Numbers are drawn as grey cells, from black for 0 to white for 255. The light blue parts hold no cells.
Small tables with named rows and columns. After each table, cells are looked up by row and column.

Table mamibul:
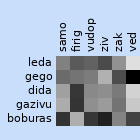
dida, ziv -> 142
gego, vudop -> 124
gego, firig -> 116
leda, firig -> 90
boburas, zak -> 132
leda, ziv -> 75
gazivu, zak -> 115

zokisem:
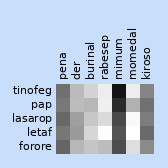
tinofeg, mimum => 19
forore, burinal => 197
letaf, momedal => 255
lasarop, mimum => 73
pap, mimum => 42
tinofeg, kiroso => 133
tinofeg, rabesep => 237
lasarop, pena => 104
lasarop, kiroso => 125
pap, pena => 120
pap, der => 188
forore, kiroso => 138
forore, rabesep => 188
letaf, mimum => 83
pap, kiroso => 113
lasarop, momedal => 249

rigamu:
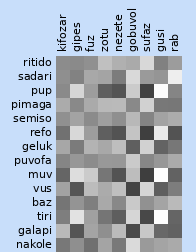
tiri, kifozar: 126
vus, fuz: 188
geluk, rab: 119
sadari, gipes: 130
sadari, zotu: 164
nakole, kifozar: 120
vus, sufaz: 213
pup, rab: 133
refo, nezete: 83
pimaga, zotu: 185
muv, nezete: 83
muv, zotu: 118
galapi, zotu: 143
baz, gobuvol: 201
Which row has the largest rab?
sadari

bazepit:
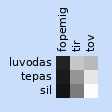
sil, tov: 253
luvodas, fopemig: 34
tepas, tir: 150
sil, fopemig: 20
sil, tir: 124
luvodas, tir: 198
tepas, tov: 230
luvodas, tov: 185
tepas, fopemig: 26
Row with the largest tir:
luvodas

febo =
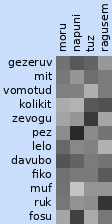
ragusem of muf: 149
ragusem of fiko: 89
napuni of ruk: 147
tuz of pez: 139
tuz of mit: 110
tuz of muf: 149
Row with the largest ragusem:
lelo

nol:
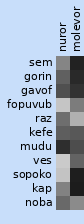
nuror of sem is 133
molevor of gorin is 41
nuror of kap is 130
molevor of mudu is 77
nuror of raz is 110
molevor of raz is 176
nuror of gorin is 96
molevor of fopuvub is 124
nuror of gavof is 80
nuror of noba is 105
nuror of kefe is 94
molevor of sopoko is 30
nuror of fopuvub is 197
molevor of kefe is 88
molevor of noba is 139
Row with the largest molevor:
raz

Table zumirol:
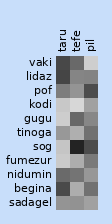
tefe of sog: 35
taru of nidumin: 106
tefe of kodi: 215
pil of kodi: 161
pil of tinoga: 113
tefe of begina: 173
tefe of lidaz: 133
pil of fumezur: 122
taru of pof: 125
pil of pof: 76
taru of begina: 74
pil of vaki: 206
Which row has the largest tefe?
kodi

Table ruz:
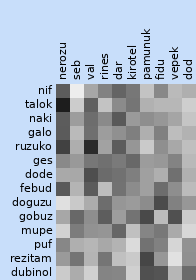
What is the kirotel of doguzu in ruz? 155
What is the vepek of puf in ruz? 214
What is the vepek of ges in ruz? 131
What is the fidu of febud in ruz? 109
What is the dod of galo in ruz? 178
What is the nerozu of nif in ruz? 92
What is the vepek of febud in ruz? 142
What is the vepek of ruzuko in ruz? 168
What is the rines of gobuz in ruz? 93
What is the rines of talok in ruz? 195
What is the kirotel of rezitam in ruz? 202
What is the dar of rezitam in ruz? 192
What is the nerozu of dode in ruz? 169
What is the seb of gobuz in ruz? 104
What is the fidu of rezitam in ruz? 151

